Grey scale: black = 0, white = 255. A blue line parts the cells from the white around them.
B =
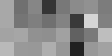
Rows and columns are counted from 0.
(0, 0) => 168
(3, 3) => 174
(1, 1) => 117
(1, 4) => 131
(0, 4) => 120
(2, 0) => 163
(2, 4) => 161
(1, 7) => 128
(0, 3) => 53
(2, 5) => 97

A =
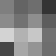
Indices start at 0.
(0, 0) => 127
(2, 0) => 211
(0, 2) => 110

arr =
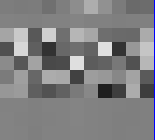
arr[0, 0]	125
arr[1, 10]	128
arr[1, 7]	129
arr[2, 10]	171
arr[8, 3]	129
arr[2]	[165, 201, 88, 208, 111, 182, 167, 110, 106, 105, 171]
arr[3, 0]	80
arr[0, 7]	145
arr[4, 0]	139
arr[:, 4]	[126, 130, 111, 104, 75, 169, 97, 130, 130, 130]
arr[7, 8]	128
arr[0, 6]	173
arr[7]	[130, 130, 128, 130, 130, 132, 130, 129, 128, 127, 128]
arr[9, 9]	128
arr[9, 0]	131
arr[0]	[125, 123, 124, 112, 126, 141, 173, 145, 123, 106, 108]
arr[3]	[80, 215, 95, 50, 104, 111, 99, 224, 51, 152, 197]
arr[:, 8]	[123, 127, 106, 51, 120, 135, 62, 128, 127, 127]
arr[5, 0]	123
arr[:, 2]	[124, 128, 88, 95, 163, 103, 95, 128, 128, 127]
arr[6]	[151, 155, 95, 82, 97, 122, 136, 31, 62, 172, 61]
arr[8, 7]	129
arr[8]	[131, 129, 128, 129, 130, 132, 130, 129, 127, 127, 128]
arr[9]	[131, 130, 127, 130, 130, 131, 130, 129, 127, 128, 128]
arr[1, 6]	129
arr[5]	[123, 159, 103, 172, 169, 65, 157, 152, 135, 163, 90]
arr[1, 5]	132

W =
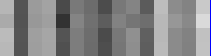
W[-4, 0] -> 182
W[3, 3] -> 165
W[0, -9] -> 108
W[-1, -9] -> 108
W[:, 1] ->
[84, 83, 85, 84]
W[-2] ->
[187, 85, 159, 166, 84, 125, 109, 75, 120, 144, 96, 184, 139, 130, 193]
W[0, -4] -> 189
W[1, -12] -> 159
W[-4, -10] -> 121
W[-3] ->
[170, 83, 152, 159, 50, 132, 112, 93, 130, 117, 110, 184, 151, 137, 218]
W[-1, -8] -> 78
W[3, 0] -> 184
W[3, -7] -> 118
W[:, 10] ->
[91, 110, 96, 94]
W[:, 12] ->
[140, 151, 139, 139]

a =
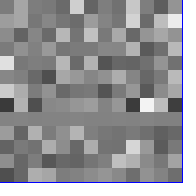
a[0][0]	124
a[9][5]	180
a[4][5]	106
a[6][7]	84
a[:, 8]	[113, 118, 169, 134, 103, 173, 122, 151, 131, 115, 114, 191, 137]
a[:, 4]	[106, 118, 183, 118, 183, 167, 105, 139, 131, 144, 141, 104, 125]
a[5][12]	186
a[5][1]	128
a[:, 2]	[125, 119, 134, 129, 126, 105, 124, 79, 130, 177, 114, 125, 174]
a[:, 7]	[126, 132, 121, 135, 84, 145, 84, 131, 130, 119, 115, 127, 149]
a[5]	[135, 128, 105, 79, 167, 152, 134, 145, 173, 133, 103, 122, 186]
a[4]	[224, 120, 126, 123, 183, 106, 178, 84, 103, 100, 112, 148, 113]
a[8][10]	132
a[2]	[140, 99, 134, 106, 183, 116, 193, 121, 169, 104, 149, 167, 147]
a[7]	[58, 178, 79, 136, 139, 150, 157, 131, 151, 59, 243, 188, 62]
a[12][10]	146
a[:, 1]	[166, 166, 99, 145, 120, 128, 172, 178, 132, 101, 122, 103, 103]
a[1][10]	107
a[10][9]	214
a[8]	[131, 132, 130, 131, 131, 132, 130, 130, 131, 130, 132, 129, 129]
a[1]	[157, 166, 119, 135, 118, 108, 156, 132, 118, 211, 107, 189, 236]
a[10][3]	173
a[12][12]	110
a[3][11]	111
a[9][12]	104
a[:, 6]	[100, 156, 193, 123, 178, 134, 121, 157, 130, 127, 173, 117, 140]
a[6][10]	89
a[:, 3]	[121, 135, 106, 153, 123, 79, 146, 136, 131, 124, 173, 87, 166]
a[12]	[79, 103, 174, 166, 125, 130, 140, 149, 137, 110, 146, 131, 110]

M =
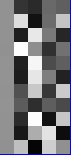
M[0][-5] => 146
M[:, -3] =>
[42, 18, 232, 142, 246, 230, 200, 46, 253, 173, 5]
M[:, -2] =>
[105, 108, 122, 48, 76, 126, 55, 94, 18, 227, 206]
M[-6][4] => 34
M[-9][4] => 38
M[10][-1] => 144
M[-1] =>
[145, 191, 5, 206, 144]
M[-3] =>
[146, 43, 253, 18, 198]
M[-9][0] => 146
